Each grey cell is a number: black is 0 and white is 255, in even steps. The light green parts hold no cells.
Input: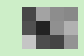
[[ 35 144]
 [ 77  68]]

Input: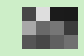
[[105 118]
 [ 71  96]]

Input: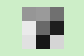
[[105  30]
 [ 23 213]]

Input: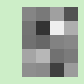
[[ 51 239]
 [103 130]]

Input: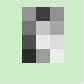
[[197 166]
 [232 220]]

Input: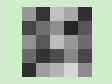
[[111 144]
 [ 87 188]]

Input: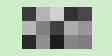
[[129  64]
 [144  29]]

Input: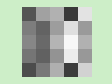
[[ 99 157]
 [105 180]]

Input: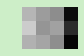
[[149 161]
 [165 142]]
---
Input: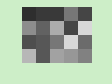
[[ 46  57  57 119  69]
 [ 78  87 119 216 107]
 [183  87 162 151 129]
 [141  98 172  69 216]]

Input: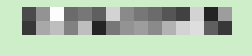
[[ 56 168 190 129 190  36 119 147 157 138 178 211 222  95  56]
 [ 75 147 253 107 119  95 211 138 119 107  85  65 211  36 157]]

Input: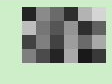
[[127  75  36 169  25  57]
 [ 66 127  66 157 106 169]
 [190 118  85 148  46  97]
 [ 36 138 106  46 179 213]]

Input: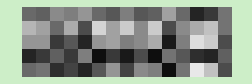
[[105 115  46  67  36  87 149  67 138 126  14 115 232 193  76]
 [149 149  57  87  36 149 161 126 138 171  25 126 222 203  76]
 [ 36  57  96  57 126  14  57  25  76  14 115  87  46  36  96]
 [181 161 105 171  76 212 161 203 138 203  76 138 171 193 115]
 [105  96 138 126 149 105  87 126  87  96 161 105  36  57 115]]

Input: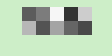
[[183  83 164 101  73]
 [ 92 124 246  51 205]]

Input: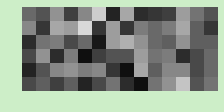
[[ 73 146  44 124  15  63  83  83 157 115 124  44  73 105]
 [ 73  95  63  95  35  73 115  44  15 115 146 196  83 115]
 [ 44 115 124  73 105  24 157 176 146 105  95 146  95  95]
 [ 35  83 135 146 124 135  54  15 167  95 135 135  73 105]
 [105  83 146  63 135 205  35 167  44  54  63 157 115  83]
 [135  54 167 157 217  54 157  54 124 105 124 167  95  54]]

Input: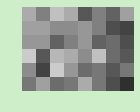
[[151 151  98 128 151  98 108  78]
 [119 160 108 119 171 119  78  47]
 [160 160 140 140 151 128  78  67]
 [203  87 183 171 140 192 108  87]
 [171 128 192 171  87 128  98 160]
 [140  67 203 151 108 119  87 119]]

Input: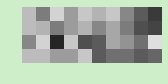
[[135 211  37 199  79  91 167 147 112 223]
 [188 179 124 156 179 135 167 124  79  68]
 [188 188 156 156 199  91 112 112  91 102]
 [188 124 211 156 199 179 199 135  91  58]]

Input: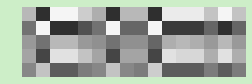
[[114 245  47  47  81 114 245 102 102 245  59  59  59 102  47 102]
 [135 195  92  92 124 135 195 135 124 205  92  92  92 124  92 124]
 [153 114 184 184 153 144 114 144 144 102 174 184 174 153 184 153]
 [164  69 225 225 195 164  69 164 164  69 225 215 215 174 225 174]
 [184  47 245 245 205 174  47 184 184  47 235 235 235 195 245 195]]
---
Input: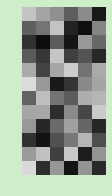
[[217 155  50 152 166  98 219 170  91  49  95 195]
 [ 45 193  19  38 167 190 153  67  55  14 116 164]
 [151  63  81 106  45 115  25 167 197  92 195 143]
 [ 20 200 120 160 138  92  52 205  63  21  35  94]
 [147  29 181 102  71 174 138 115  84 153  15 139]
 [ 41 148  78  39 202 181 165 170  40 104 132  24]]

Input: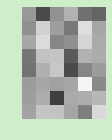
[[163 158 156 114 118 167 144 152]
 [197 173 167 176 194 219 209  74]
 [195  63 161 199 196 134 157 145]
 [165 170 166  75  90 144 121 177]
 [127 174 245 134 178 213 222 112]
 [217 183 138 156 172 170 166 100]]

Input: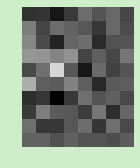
[[ 99 111  58  46 173  74 150 135 125  49]
 [ 98  55 125  54  94 111 148  74  69  52]
 [ 81  55  91   2  91 214 132  34 108  23]
 [ 97  87  87  56 130  87 145 101  98  58]
 [ 83 108  61 113  95  23  68 109  87 108]
 [ 84  53 119  84  41 106  95  42  55  85]
 [ 77 111  46  95  90  65  71  82 103 103]
 [ 92  73 102  73  93  85 117  84  76  71]]

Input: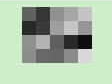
[[141 144  41  97]
 [104 178  58  54]
 [102  95 159 144]
 [138  41 196 166]
 [216  14 149 196]]

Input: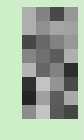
[[140  38  49 179 132  71 174 173]
 [196 160 194 102 111 104 143 130]
 [ 88  92 147 129  92 130 164  72]
 [ 69 169  74  46 175 152 161 151]]

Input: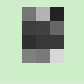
[[128  47  62 118]
 [121  56  65 179]
 [216  56 102  35]]

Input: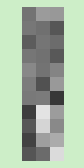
[[ 85  66  87  61 121 124 136 118  92 119 115]
 [107 159 213 227 123  81 115 113 117 112 155]
 [219 171 137 156  55 153 132  88 108  86 152]]

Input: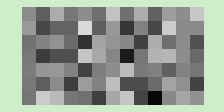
[[118 121 124 120 114 153 140]
 [203  94 150  60 131  72  94]
 [186 139 151  79 146  99 172]
 [118  61 130  79 107  99 119]
 [113 156  66 196  49 217 141]
 [ 63 130 125 168 163  94 111]
 [167 189 141 133 149 152 194]
 [197  75 188  26 136  54 112]
 [ 68  76 122 118  65 130 173]
 [  7 107 128 179 174  71  97]
 [136 163  96 182 111 204 157]
 [165 144 130 141 139 137 141]
 [145  67 118 105  81 137 199]]
